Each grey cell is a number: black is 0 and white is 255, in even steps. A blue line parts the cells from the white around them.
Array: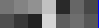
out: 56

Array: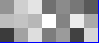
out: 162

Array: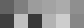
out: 192

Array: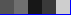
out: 111

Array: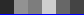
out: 146

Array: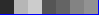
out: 182
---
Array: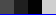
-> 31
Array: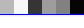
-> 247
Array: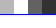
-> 255
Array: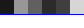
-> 151
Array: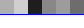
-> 207
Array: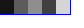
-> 92
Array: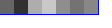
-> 49
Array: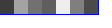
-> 163
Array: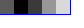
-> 2
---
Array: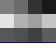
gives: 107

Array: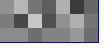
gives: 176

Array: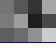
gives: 87

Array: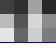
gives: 48

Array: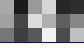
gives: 213

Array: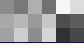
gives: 113

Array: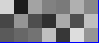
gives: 122

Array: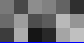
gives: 129

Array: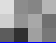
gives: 140
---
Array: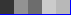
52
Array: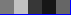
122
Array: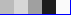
187
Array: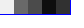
240
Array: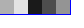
176
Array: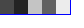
71
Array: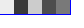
237
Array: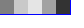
127
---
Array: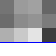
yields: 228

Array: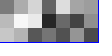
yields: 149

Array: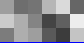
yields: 60

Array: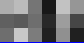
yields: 144

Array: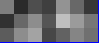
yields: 133

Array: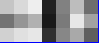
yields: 169

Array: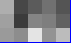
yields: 147
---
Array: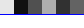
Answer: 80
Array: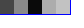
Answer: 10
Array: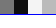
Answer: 244
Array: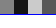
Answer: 203
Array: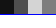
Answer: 212
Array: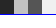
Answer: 85
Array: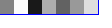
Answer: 25
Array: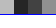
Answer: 66
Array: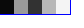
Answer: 50
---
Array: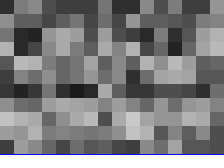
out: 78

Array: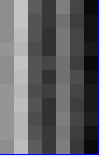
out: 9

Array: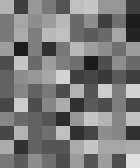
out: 223

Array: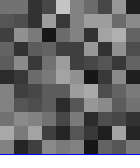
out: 122

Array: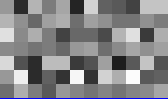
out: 166

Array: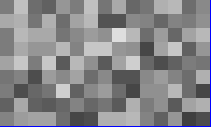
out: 77

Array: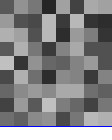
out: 176

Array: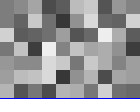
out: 105

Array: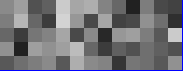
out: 145
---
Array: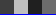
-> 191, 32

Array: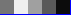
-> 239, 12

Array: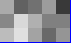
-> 224, 57

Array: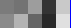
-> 224, 40

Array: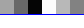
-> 252, 5

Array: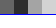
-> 211, 45

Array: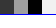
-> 241, 1

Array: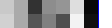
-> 243, 8

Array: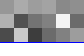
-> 244, 61

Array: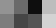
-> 211, 14
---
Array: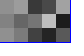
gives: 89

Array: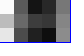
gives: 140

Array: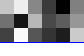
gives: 203

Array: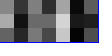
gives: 78

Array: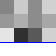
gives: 209

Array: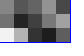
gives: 94
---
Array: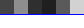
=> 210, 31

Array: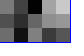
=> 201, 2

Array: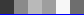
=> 247, 56

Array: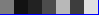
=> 224, 18

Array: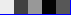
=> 237, 4

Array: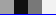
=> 242, 16

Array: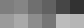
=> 188, 50

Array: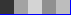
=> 212, 52

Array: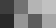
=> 193, 41
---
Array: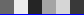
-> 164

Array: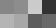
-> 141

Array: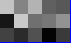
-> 179

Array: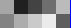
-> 67

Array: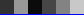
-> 70

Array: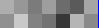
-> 108

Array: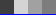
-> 212

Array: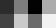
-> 125
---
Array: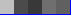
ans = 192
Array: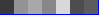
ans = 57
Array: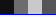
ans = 16
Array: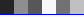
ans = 37
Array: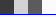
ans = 58
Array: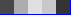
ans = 72
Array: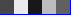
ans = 70
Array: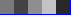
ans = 121
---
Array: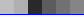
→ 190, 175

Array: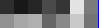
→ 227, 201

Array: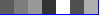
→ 254, 175

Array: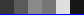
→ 223, 138

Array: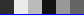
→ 235, 187

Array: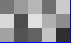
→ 225, 217

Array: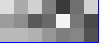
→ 244, 221

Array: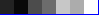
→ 254, 199

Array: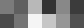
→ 245, 198
